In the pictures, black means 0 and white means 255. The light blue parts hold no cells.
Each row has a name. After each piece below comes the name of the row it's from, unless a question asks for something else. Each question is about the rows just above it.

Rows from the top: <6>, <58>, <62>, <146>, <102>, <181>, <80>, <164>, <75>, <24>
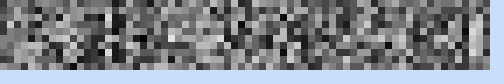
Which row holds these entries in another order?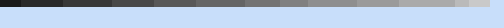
<75>
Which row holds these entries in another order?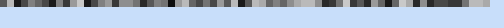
<80>
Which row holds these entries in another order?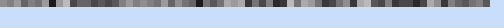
<6>
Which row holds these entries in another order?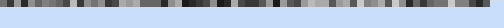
<75>
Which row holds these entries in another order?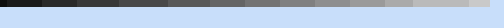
<146>

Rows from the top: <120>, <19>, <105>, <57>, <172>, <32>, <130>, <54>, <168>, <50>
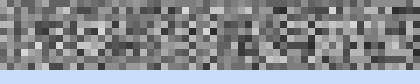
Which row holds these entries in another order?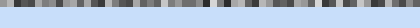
<172>
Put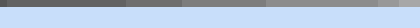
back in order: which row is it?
<120>
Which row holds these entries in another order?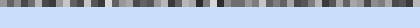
<172>

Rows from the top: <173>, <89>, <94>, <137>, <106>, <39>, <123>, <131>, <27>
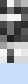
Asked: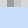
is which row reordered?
<123>
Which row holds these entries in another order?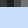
<39>
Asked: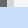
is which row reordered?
<94>
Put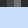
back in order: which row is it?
<89>
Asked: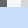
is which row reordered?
<94>
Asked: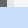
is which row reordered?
<131>

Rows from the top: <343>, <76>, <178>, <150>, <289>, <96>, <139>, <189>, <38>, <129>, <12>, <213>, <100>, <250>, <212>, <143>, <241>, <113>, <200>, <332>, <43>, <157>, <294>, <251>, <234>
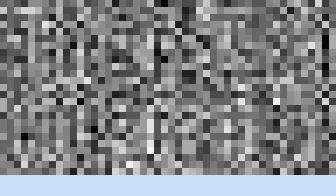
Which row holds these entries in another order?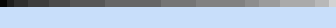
<332>
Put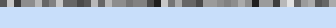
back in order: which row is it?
<150>
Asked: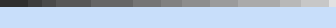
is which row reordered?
<43>
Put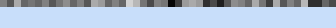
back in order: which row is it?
<38>
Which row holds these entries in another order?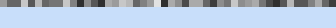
<43>
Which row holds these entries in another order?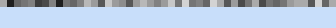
<143>
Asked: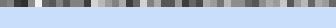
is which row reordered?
<157>

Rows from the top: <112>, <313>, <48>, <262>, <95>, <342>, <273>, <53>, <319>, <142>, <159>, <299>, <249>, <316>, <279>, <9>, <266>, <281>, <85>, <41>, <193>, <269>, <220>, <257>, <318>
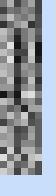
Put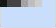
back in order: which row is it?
<53>
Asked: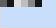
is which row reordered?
<273>
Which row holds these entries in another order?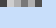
<318>

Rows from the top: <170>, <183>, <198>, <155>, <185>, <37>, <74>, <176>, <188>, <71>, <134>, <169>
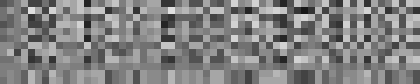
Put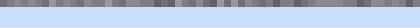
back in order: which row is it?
<71>
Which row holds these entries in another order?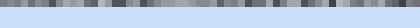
<169>
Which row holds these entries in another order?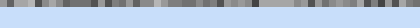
<169>

